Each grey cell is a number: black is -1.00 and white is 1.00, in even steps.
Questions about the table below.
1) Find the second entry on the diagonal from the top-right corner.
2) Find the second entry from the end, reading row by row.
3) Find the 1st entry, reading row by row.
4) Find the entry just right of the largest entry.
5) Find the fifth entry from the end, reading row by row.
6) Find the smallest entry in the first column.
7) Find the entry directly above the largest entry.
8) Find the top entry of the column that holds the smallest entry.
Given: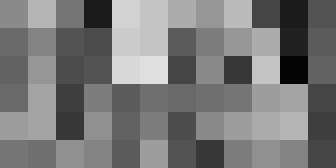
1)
-0.74
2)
0.03
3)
0.08
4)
-0.46
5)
-0.57
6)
-0.23
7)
0.53
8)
-0.79

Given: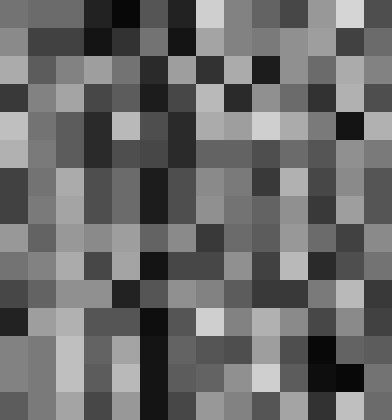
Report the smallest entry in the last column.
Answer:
-0.55
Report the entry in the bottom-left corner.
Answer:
-0.28
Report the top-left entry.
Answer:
-0.10
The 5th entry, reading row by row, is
-0.94
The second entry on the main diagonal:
-0.49
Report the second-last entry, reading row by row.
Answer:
0.50
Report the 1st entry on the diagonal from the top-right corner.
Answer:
-0.39
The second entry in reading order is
-0.16
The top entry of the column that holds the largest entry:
0.67
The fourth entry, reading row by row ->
-0.73
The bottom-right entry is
-0.16
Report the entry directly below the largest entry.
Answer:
-0.49
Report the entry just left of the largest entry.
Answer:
0.19
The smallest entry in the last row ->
-0.84
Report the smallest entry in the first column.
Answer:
-0.73
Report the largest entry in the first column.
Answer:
0.50
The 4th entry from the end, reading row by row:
0.29

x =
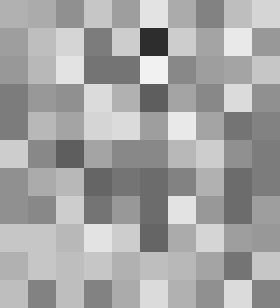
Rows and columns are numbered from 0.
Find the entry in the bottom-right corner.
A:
0.02
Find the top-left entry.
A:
0.39
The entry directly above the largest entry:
-0.65
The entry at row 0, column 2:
0.13
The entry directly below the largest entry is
-0.26
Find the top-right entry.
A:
0.67
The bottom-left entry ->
0.49
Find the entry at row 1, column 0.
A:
0.24
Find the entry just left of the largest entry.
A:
-0.09
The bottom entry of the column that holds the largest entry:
0.72
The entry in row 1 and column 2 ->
0.67
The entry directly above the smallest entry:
0.78
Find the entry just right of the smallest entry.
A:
0.61
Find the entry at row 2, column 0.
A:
0.19
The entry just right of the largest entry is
0.07
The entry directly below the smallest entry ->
0.89
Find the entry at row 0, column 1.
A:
0.34
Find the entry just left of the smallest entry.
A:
0.61
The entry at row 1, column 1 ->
0.49

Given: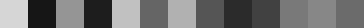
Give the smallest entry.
-0.83
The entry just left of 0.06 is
-0.05

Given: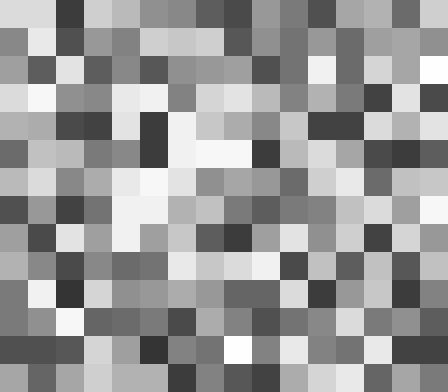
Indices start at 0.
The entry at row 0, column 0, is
0.72
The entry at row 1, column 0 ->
0.07
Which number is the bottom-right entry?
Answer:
-0.04
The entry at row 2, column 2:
0.78
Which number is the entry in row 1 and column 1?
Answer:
0.83
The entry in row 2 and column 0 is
0.25
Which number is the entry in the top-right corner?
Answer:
0.62
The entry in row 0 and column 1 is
0.72
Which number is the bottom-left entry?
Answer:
0.30
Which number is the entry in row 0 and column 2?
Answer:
-0.53
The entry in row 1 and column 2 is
-0.37

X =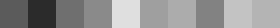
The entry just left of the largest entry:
0.08
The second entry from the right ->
0.53
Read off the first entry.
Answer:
-0.29
